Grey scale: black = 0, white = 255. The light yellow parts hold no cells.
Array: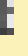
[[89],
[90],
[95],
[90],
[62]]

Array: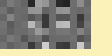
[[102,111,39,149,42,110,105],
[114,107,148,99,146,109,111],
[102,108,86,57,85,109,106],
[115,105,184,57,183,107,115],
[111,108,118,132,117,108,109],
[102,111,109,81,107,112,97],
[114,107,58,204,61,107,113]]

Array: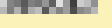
[[209,119,127,149,224,63,189],
[182,176,173,89,132,77,149]]

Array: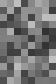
[[166,190,135,153],
[91,76,145,160],
[145,104,69,189],
[71,91,188,100],
[126,53,134,49],
[129,125,62,100],
[115,123,155,51],
[108,65,56,71],
[82,153,165,112],
[153,187,136,139],
[106,164,120,79],
[79,150,69,120]]

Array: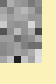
[[110,154,121],
[163,169,162],
[177,169,150],
[202,144,214],
[84,187,172],
[157,107,143],
[139,160,110],
[136,164,172],
[163,31,162]]

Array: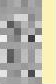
[[144,172,167],
[156,159,159],
[163,213,138],
[210,141,154],
[153,103,177],
[238,129,63],
[160,161,163],
[206,149,154],
[212,148,152],
[157,161,162],
[228,140,76],
[168,161,161]]
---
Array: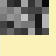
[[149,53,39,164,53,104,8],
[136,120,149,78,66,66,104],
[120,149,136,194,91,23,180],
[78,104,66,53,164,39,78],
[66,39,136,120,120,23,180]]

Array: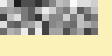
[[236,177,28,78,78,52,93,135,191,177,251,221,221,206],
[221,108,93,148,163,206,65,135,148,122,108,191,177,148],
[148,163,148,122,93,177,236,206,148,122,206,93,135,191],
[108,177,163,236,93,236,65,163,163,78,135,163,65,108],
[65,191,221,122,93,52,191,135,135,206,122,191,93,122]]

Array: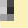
[[207,45],
[191,73],
[160,131]]

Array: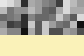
[[230,217,186,46,170,157,132,118,62,217,186,157],
[186,118,144,144,186,157,104,91,170,217,170,170],
[170,132,132,17,170,91,201,78,78,157,144,78],
[144,62,78,46,201,91,201,157,118,104,186,17],
[104,118,132,46,132,104,104,118,201,144,91,217]]

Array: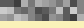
[[203,191,120,104,132,77,91,120,191,91,203,132],
[160,147,191,175,132,104,77,147,132,91,62,175],
[91,91,62,175,120,175,160,147,120,160,77,132]]

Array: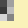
[[213,132],
[73,160],
[57,188]]
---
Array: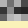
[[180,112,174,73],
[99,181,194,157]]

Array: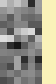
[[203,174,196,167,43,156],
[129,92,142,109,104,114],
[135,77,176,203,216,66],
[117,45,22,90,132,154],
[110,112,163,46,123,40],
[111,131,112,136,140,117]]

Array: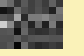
[[128,105,53,89,64,78,60,97,56],
[86,76,167,41,124,124,135,112,107],
[84,88,17,103,57,47,50,67,53],
[75,87,7,107,56,40,48,61,52]]

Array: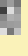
[[131,156,118],
[135,175,167],
[221,120,192]]

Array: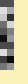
[[80,80],
[201,49],
[87,126],
[74,73],
[62,11]]

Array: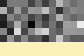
[[36,122,121,122,69,112,63,106,182,136,109,126],
[40,133,103,128,70,98,53,107,177,126,103,117],
[134,35,218,70,136,188,210,108,91,153,153,149]]
